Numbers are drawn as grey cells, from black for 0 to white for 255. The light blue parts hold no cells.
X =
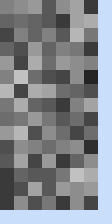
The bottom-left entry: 58
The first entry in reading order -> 129
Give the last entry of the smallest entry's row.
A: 36
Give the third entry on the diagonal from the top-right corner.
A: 88
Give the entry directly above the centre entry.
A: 163
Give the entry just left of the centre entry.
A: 100
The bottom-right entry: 69
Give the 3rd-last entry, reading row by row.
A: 58
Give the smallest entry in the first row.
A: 58
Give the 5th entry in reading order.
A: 141
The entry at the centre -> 88
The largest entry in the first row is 163
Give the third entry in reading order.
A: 153
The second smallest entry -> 46
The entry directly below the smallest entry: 79
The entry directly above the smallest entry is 129
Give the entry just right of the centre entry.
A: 58
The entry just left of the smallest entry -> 141
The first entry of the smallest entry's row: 129
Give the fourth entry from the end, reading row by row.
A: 119
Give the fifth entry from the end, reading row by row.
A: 79
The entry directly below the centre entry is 119
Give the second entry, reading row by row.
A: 141

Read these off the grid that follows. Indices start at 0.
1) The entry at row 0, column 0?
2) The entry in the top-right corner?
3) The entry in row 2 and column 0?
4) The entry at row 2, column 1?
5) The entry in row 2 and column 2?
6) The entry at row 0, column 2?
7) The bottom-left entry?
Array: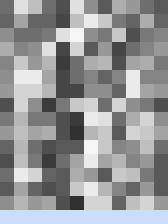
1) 110
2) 89
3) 142
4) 110
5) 110
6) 191
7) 142

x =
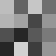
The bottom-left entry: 38
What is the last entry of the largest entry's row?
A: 150
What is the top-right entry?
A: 111
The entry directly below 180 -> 80
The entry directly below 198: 70

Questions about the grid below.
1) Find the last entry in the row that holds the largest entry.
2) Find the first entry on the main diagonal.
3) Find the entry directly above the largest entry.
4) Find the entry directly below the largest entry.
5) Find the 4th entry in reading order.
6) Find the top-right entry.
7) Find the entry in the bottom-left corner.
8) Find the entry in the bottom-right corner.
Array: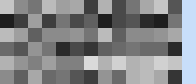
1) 197
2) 197
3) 53
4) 62
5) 187
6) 85
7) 139
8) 53
